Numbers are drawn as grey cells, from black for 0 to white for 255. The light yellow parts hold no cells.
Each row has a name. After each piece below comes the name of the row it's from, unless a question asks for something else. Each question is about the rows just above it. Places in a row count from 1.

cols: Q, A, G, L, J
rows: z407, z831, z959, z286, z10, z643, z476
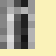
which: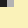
z959
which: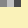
z286
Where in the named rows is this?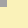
z476, 5
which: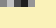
z286

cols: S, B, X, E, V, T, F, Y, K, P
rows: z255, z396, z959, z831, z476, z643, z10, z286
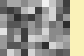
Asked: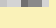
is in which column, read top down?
Y
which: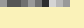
z10
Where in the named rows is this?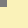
z286, 8
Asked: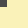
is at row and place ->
z396, 10
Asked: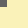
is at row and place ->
z286, 10

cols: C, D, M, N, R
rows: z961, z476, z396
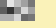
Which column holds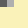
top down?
C
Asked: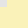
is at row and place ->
z961, 2
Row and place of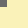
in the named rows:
z396, 4

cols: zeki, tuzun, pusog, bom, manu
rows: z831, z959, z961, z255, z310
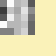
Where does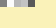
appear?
z831
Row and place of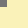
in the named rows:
z961, 5
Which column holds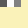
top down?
zeki

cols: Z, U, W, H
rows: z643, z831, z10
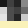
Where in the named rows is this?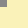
z643, 4
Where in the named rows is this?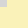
z831, 1
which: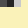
z10
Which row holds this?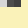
z831

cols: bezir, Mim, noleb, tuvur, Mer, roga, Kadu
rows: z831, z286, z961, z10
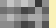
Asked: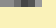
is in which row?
z10
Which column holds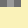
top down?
noleb
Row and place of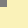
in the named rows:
z286, 2
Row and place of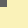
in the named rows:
z286, 7
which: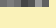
z286
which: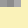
z961

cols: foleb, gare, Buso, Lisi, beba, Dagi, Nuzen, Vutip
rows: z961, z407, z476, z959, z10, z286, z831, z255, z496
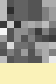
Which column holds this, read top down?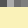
beba
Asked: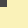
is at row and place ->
z286, 7
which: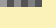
z286
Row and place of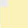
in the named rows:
z496, 8

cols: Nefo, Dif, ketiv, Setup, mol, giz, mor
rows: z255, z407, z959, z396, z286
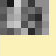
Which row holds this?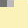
z396
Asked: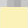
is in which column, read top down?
ketiv
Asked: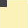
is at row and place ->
z959, 5
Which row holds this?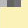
z407
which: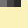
z959
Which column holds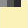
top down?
giz

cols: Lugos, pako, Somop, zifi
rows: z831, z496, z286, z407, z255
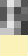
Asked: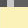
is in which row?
z286
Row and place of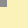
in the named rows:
z407, 1
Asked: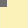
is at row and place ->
z496, 4

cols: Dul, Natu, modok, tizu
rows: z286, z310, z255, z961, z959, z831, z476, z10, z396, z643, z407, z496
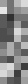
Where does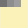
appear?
z310
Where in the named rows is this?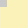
z643, 1
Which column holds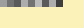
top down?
tizu
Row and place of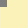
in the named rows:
z10, 3
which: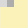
z959
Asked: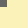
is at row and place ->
z396, 1
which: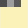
z961

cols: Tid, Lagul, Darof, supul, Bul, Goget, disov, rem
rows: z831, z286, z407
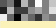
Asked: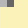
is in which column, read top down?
Lagul
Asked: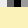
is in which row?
z407
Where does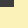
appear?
z286
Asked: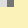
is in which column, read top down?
rem

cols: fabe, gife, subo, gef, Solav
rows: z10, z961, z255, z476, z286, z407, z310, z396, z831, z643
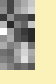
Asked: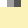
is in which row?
z286
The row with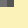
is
z643
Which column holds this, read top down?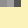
subo

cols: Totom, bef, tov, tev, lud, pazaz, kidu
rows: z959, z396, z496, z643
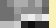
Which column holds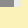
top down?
lud
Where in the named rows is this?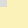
z496, 4
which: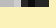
z643
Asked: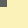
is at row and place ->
z396, 7
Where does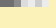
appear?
z496
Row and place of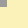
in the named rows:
z396, 3

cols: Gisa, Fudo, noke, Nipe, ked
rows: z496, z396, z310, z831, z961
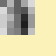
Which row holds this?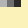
z310
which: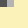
z396
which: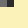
z310
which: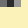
z310
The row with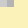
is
z310
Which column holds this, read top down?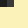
Nipe
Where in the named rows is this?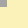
z496, 4

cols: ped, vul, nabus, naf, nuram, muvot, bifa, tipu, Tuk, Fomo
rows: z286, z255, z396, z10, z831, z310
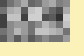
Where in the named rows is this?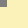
z286, 9
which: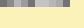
z831
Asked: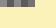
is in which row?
z310
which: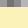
z10
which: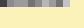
z10
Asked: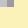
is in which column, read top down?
nabus

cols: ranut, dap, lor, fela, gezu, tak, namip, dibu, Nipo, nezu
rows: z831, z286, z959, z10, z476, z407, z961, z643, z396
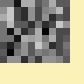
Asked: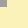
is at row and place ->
z407, 5
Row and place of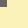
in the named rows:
z643, 10
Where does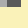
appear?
z831
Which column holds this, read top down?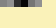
namip
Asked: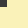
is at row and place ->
z396, 6
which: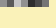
z961

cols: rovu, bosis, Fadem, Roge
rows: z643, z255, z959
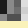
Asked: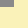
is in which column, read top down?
bosis
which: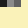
z643
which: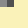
z959
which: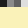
z643
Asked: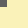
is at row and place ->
z643, 3
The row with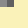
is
z643

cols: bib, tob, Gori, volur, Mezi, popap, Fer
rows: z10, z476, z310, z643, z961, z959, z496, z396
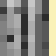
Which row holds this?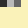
z310
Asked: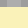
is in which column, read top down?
Gori
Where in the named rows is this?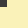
z476, 1
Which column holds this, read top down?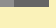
popap
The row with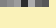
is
z961
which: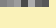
z396

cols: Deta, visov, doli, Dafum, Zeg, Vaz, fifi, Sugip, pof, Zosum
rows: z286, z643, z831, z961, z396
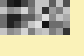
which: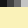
z286
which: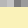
z396
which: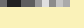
z831
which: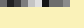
z961
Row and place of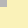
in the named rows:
z396, 6

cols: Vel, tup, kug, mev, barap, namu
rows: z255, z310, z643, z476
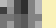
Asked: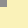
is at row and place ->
z310, 2
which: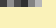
z310

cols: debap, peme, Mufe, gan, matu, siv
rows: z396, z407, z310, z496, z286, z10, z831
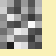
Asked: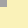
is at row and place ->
z396, 2
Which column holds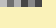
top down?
siv

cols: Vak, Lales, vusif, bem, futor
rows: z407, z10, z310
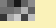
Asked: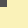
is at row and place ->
z407, 2
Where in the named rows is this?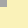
z310, 2
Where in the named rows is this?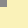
z407, 5

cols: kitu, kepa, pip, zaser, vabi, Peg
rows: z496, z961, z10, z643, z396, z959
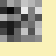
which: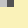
z396
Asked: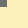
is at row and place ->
z643, 5
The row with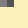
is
z10

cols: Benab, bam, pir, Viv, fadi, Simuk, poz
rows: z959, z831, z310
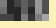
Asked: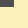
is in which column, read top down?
poz
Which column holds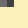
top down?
Benab
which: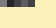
z959
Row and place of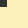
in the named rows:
z310, 5
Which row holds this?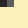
z831

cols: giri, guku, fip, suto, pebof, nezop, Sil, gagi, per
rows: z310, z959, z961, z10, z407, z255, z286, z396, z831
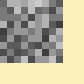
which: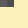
z286
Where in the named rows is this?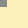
z286, 7
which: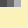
z407
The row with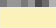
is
z407
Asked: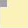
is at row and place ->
z310, 4

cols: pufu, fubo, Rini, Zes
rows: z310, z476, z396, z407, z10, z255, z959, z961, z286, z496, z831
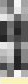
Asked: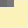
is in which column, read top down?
fubo
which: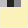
z286
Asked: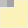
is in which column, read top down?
pufu
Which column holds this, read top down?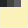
Rini

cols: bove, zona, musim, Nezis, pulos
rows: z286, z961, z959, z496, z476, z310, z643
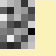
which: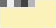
z310
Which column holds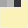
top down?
musim
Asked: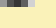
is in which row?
z496
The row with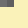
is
z959
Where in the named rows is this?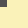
z496, 2
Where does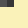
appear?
z496

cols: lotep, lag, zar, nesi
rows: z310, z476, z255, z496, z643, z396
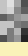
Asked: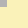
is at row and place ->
z643, 3
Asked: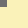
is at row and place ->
z496, 4

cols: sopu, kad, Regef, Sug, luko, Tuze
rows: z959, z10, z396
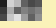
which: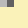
z959
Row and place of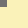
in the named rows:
z10, 5
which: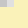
z396
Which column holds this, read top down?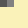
Tuze
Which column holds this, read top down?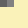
Sug
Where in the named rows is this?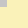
z396, 2

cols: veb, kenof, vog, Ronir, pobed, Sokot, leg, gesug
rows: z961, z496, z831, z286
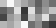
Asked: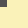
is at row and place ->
z286, 7
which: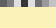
z496
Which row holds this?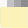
z961
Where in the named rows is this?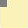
z496, 2
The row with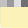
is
z831
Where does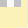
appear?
z961
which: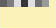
z496

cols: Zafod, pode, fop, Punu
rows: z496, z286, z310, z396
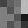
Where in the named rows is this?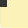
z396, 4
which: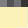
z396
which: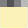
z286
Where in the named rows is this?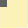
z496, 2
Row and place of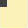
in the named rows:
z496, 1
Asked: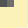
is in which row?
z396

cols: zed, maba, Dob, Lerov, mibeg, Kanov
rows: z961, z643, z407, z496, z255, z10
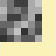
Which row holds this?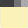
z407
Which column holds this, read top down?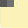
Lerov

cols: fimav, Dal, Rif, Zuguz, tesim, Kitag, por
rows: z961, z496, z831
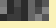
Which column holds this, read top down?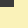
Rif
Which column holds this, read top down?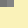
fimav
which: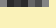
z496
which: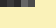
z496
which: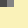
z496
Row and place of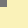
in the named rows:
z961, 1

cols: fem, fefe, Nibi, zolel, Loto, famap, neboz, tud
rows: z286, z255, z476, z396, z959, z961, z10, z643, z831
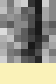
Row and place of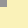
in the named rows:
z476, 2
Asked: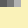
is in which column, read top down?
tud
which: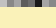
z255
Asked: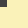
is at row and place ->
z961, 5

